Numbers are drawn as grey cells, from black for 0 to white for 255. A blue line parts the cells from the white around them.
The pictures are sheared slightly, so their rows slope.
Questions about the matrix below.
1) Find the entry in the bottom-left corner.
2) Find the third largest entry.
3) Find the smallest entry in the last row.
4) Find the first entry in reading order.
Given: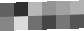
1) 134
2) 177
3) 70
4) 97

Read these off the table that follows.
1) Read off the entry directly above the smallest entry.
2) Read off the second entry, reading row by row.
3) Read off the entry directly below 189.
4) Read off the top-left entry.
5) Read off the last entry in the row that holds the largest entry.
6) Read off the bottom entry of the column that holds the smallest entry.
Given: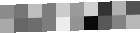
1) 209
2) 117
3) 109
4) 139
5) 183
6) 10

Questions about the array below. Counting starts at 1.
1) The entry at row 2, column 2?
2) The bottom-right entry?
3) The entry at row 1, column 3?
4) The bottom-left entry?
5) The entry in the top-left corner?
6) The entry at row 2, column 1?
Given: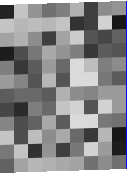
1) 183
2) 113
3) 148
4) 98
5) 35
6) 196

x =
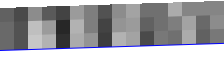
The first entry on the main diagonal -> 97
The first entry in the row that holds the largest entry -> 105
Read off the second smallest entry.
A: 47
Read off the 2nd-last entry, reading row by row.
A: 97
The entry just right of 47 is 171
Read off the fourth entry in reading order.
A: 90
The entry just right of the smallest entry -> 178
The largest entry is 199
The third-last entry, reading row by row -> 171
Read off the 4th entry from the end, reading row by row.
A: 112
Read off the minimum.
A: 39
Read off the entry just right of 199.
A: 178
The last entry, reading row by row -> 120
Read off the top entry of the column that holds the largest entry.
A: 140

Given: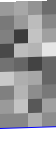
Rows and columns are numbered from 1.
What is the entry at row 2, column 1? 121
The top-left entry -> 154
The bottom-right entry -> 141
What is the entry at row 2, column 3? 188
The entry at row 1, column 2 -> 167
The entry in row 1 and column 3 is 147
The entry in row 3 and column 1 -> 128

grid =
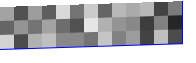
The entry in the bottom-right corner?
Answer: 75
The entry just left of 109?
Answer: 163
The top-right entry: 123
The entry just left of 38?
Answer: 129
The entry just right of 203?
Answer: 101
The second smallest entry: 61
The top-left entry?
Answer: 163
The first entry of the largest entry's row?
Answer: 101
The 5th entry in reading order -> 217
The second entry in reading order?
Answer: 81
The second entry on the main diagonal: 148
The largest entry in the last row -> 210

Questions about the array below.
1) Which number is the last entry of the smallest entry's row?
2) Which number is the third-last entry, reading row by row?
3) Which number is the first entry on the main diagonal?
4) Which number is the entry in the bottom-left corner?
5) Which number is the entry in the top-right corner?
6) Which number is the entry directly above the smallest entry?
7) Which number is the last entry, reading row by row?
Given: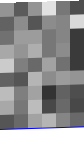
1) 78
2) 181
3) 148
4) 85
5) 78
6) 140
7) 105

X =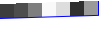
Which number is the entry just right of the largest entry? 221
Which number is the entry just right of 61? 77

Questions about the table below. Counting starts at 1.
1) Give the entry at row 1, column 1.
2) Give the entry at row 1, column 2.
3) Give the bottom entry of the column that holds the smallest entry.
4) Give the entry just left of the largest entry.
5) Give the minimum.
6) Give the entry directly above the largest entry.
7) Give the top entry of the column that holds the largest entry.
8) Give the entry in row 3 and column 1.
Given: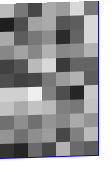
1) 186
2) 120
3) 51
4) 208
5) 30
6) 71
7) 71
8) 170

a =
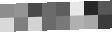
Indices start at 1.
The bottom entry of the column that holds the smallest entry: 168
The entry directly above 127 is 148
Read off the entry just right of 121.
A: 176
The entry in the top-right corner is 87
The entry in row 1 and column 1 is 141

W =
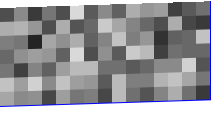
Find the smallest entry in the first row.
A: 58
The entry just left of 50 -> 150
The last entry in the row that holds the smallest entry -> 194
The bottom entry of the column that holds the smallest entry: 144
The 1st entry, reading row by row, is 78
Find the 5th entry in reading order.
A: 78
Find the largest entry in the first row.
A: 217
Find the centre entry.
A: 144
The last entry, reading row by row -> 58
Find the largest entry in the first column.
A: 194
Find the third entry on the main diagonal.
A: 36
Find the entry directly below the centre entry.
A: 112
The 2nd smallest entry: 50
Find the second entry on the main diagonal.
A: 179
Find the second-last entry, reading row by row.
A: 112
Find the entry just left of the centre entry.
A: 78
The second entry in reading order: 138
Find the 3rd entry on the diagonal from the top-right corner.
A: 97
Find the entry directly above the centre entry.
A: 132
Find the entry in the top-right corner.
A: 112
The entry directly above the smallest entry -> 150
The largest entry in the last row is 186
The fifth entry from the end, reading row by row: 84

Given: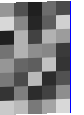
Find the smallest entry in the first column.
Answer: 32
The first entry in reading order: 150
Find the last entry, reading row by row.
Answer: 216
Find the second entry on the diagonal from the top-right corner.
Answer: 94
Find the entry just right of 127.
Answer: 44
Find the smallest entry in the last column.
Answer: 52
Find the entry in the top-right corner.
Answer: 74
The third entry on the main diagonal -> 66
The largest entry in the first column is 216
